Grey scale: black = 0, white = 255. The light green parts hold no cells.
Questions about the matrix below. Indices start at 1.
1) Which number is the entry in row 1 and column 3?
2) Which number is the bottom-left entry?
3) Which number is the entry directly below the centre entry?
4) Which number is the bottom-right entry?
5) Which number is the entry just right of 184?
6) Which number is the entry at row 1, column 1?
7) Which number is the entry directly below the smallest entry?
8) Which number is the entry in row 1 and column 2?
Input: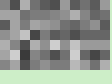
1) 175
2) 133
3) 206
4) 175
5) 154
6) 133
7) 79
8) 79

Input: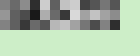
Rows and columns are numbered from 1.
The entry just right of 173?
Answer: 106
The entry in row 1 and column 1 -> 130
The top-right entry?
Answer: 85
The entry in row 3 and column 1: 130
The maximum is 217
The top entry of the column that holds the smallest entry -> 46
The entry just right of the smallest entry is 173
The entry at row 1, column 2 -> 106
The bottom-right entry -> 46
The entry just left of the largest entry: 56
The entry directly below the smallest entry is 106

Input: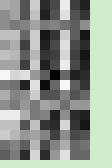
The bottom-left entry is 94
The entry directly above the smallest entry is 73
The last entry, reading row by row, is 103
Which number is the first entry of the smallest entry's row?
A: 246
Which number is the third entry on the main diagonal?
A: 131
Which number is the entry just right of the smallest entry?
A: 103
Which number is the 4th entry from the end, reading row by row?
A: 151
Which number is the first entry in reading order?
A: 173
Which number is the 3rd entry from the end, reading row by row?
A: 223
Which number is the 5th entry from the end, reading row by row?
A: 43
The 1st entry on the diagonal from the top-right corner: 33
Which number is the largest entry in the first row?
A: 235
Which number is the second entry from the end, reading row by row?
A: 103
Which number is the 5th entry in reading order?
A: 43
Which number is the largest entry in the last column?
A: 151
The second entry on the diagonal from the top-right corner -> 82
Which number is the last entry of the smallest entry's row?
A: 43
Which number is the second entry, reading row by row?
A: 163
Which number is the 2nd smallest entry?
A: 12

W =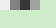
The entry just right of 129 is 55
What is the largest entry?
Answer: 239
